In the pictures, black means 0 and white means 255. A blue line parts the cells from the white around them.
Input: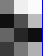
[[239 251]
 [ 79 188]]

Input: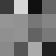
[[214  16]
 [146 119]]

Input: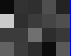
[[50 47]
 [47 59]]

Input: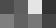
[[ 95 229]
 [ 98 120]]

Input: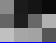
[[ 27  20]
 [ 30 104]]

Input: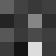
[[ 66  56]
 [ 54 134]]

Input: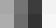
[[116  60]
 [109  51]]

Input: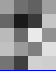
[[111  97]
 [ 25  57]]
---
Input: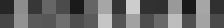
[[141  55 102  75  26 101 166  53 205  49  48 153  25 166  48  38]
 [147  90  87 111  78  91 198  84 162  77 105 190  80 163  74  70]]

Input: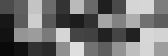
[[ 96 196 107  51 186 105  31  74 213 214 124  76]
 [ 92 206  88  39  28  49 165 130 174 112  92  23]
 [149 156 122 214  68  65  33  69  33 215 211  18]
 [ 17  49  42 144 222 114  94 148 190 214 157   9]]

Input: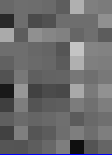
[[110 109 106  93 176 127 123 104]
 [110  74  81 110 110 110 144  41]
 [ 93 144 134 129 102 111  92 170]
 [110 104 101  85 196 132 130 110]
 [110 106 103  91 176 127 125  97]
 [120  95  99 100 119 111 120  82]
 [151  65  75  72 169 122 145  25]
 [126  84  92  94 124 112 126  63]
 [107 101 105 111  91 105 111  95]
 [127  85  92 110 126 110 126  65]
 [ 84  93 104 126  15  84 101  85]]

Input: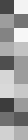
[[243  69]
 [115 157]
 [247 131]
 [195 174]
 [154  78]
 [156 214]
 [200 217]
 [154  60]
 [ 89 111]
 [178 209]]

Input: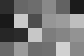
[[103 109 137  98  27  46]
 [202  77 150 156 190  25]
 [ 43 199 125 133 147  38]
 [155 109 112 209 136 105]]

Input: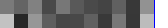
[[100 129  73 119  89  74  68  96  56 146 122]
 [ 39 151  94  70  72  96  57 120  55 188 194]]
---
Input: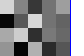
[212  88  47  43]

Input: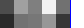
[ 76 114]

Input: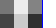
[118 203]

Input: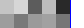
[196 121]

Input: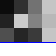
[ 12 203  58]

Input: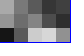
[169 109 204]

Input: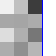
[240 165 119]
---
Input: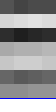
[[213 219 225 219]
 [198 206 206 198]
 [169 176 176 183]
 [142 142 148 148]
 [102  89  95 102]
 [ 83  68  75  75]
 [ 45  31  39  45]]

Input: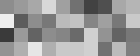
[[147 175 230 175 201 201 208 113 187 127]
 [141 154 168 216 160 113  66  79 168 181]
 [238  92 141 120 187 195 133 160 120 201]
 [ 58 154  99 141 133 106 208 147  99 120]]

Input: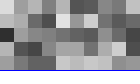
[[219 158 181 128 181  84  90 135 121 193]
 [ 47 158 135 128 114  98  90 143 106  70]
 [187 173 106  78 226 151 206 114  90 106]
 [158 121  98  98 200 187 200 193 143 151]
 [181  84  70 135 165 165 114 173 206  78]]

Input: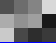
[[172 145 159  25]
 [ 80 109 132 216]
 [202  72  45  58]]

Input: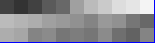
[[187 180 173 160 153 145 132 153 145 118 104]
 [173 166 132 139 118 125 118 139 111  98 132]
 [ 65  51  65  90 104 160 187 202 221 229 244]]

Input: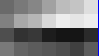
[[128 168 182 216 237 229 237]
 [106 121 134 161 188 196 222]
 [121 100  92  86  78  64  92]
 [ 78  50  56  29  21  21  42]]

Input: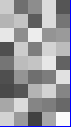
[[231 141 237 148 154]
 [117 188 196 231  98]
 [ 73  85 180 211 133]
 [204 111 141 219  85]
 [167 219 133 125 104]
 [ 79 204 125 211 188]
 [ 79 148 111 125 225]
 [180 196  92 219 117]
 [211 154  65 167 250]]
